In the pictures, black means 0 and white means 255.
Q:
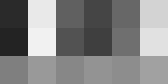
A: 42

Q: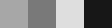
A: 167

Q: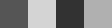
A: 85

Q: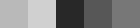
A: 185

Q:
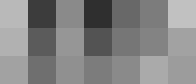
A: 185

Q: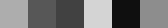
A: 173

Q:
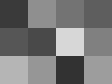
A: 58

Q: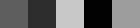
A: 94

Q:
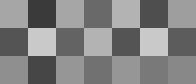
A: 166

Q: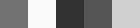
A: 114
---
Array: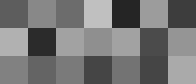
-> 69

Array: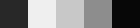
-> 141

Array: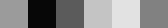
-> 226

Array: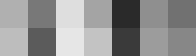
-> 156

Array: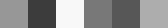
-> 87

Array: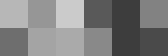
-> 61

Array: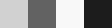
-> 248

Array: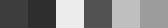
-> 191

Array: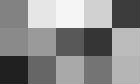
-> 116

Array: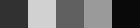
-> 154
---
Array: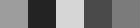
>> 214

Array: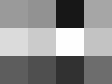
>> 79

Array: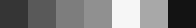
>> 246

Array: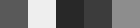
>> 40

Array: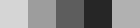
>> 93

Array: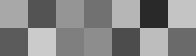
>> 76
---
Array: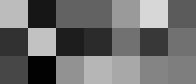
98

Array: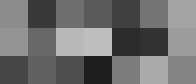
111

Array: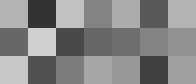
193

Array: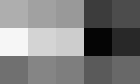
153

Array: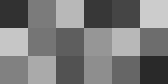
184

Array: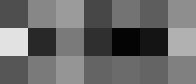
155

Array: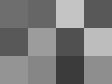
196

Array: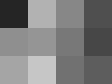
135

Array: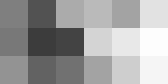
171

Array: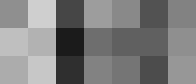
70
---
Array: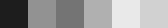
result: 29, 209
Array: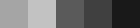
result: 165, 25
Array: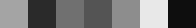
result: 164, 14
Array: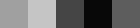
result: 160, 93
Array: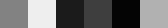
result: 130, 177
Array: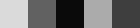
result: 218, 62
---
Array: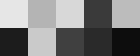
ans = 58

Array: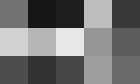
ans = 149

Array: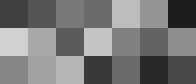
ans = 99

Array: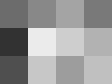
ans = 206

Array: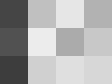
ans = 171

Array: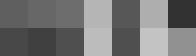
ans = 174

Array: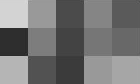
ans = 118

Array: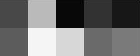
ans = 50

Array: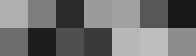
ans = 87

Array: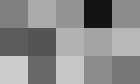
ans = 164
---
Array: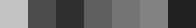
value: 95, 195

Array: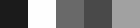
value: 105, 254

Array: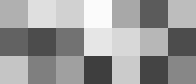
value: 230, 251

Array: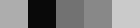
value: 114, 202

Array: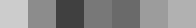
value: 120, 204

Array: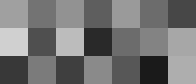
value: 41, 208

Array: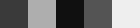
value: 16, 238

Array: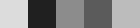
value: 140, 220

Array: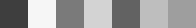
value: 211, 246
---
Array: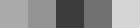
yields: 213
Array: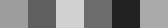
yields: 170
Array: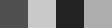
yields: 173
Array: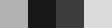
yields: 219
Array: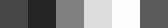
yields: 91
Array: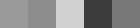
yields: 120
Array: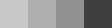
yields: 63
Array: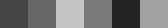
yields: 161
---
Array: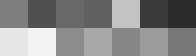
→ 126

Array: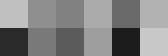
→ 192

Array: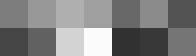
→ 125

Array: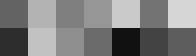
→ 99

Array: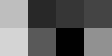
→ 190

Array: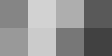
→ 133

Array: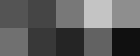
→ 84

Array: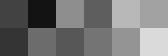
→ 66
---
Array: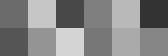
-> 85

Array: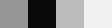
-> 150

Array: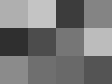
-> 139

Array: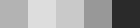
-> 179

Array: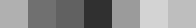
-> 176

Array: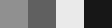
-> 144

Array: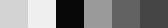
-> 210

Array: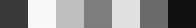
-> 57

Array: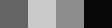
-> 100

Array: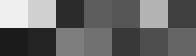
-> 27
